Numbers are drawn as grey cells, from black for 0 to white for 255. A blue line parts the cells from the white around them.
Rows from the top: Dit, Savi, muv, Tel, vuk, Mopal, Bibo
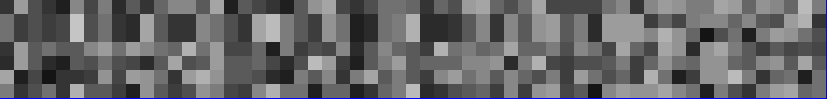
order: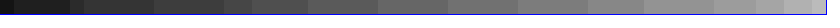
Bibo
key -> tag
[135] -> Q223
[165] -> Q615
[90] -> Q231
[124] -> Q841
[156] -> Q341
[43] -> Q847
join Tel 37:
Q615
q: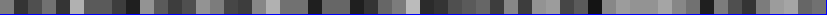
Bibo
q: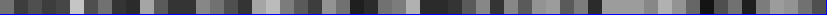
muv
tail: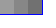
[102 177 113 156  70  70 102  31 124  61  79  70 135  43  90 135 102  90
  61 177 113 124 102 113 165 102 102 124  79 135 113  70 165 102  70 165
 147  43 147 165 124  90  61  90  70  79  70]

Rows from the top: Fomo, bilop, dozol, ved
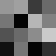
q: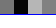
bilop
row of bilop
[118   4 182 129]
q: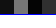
ved
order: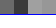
Fomo
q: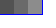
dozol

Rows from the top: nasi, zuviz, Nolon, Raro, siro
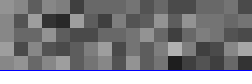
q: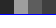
zuviz
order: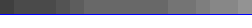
nasi
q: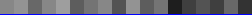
siro
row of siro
[135 147 104 135 158  93 116 135  83 147  93 116  30  63  83  63 104  51]
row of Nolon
[135 104 104 147  93  74  74 104 104 116 147 104  63 104 126 116  83  74]
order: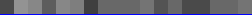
nasi
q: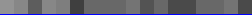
nasi

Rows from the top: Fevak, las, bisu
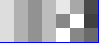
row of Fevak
[221 177 146 189 232 168  74]
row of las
[221 177 146 189 135 255  64]
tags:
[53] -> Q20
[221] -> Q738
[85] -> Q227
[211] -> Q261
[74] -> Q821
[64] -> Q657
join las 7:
Q657
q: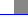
bisu
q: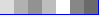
bisu
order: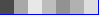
Fevak

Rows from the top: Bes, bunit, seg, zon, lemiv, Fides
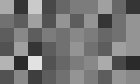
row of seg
[ 93 136  93 124 113 136 124 103 113 148]
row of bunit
[113  93 160  82 148  93 148  53 113 148]
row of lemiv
[180  42 226  82 103 124 136 171  72  42]
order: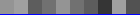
zon
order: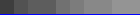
Fides

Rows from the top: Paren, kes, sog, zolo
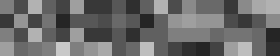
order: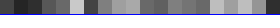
zolo
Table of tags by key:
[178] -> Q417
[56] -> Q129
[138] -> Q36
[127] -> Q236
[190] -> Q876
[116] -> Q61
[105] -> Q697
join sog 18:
Q61
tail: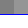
[169  87 105 190  96  67  47  37  67 159 190 105  47]
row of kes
[ 56 149  67 116  37  87  87  76 105  87  37  96 149 159 149 149  76  56
  87 138]
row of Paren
[127  76 178  96  67 159  56  56  87  47  96 178  76 138 105 105  56 138
 169 178]
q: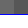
kes

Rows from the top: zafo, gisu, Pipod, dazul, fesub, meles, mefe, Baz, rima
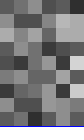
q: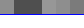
Baz
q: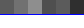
zafo
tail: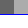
[172]
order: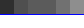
zafo
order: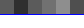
zafo
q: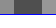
Baz
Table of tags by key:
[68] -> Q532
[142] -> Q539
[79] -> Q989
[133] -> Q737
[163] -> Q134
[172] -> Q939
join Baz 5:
Q539

